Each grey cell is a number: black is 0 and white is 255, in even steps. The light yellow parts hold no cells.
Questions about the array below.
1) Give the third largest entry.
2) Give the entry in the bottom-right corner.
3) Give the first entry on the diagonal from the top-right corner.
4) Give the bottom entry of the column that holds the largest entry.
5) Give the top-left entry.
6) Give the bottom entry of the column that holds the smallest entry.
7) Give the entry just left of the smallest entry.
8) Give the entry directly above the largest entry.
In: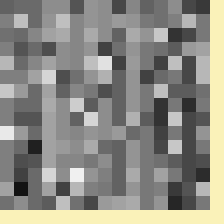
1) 225
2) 120
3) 57
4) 112
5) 98
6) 141
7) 162
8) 134

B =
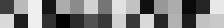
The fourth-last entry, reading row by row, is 178
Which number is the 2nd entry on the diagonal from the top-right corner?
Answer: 194
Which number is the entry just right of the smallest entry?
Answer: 43
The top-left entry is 62
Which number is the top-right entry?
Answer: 232
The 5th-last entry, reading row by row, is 37
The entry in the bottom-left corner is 217
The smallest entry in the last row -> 2
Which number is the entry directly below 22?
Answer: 49
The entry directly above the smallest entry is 172

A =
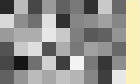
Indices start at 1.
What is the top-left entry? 41
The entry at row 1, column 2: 187
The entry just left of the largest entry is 62
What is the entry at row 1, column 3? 70
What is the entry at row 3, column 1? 154
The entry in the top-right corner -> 104
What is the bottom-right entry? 231
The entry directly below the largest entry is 181
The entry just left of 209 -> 112
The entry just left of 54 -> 120
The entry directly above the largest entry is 120
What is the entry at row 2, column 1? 217
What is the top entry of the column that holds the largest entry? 120

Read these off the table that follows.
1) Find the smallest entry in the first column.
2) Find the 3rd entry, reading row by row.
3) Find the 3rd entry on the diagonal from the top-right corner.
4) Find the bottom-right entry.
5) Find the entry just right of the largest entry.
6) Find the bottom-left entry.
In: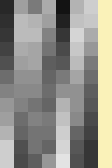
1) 40
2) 122
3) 54
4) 54
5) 80
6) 206

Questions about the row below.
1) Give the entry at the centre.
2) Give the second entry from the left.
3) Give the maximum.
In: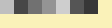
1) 148
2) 71
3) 206

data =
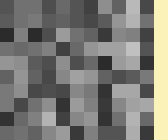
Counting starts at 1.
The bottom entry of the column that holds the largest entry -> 173
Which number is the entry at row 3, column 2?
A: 128
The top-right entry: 72
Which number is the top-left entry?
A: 84
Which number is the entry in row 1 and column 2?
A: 113
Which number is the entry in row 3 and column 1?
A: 43
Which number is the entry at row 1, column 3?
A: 113
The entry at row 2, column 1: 91
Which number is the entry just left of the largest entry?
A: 161
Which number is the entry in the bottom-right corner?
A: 57
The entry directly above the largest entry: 128
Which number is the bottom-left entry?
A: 105
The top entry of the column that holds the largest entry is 185
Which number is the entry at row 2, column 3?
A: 121

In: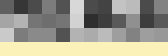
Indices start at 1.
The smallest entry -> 46
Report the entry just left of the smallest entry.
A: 210
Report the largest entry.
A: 216
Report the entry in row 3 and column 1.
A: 202
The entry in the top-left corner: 96
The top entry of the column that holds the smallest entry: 75
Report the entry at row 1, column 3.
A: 75
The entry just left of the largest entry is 82
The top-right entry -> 130
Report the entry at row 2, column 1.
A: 165
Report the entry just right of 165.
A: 179

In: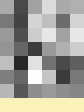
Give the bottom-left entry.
183
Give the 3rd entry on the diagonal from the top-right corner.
231
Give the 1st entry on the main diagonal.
170
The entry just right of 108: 212
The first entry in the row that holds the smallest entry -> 191
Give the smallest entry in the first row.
73
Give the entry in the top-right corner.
176
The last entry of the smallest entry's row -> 95
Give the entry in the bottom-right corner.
134
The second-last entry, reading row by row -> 142
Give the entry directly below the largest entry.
142

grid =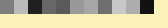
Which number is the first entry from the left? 126
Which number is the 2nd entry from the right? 173
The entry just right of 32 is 103

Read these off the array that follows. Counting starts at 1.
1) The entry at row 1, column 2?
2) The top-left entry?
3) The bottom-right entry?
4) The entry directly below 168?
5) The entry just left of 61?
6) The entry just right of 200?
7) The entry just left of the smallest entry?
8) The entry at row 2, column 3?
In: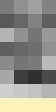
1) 145
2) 123
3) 180
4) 206
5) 168
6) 193
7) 61
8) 130

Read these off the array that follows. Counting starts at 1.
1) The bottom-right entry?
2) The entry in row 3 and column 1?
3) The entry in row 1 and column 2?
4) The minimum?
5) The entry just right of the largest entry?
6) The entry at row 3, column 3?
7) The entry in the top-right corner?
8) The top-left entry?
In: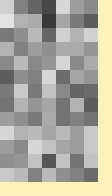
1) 107
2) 121
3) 129
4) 56
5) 178
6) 186
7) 137
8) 208

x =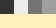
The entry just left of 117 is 237
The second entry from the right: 117

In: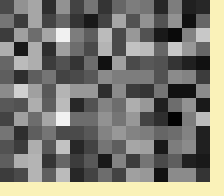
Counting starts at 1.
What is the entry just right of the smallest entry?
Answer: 125
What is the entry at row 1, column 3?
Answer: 166
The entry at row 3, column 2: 160
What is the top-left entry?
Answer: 74
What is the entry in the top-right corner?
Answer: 39
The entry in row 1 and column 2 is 146
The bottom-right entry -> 52
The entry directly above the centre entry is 139
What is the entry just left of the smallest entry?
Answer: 46
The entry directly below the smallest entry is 109
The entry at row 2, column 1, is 117
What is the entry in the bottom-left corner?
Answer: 60
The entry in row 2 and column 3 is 166
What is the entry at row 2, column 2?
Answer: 60
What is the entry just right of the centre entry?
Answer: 139
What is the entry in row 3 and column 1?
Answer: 60
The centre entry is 46
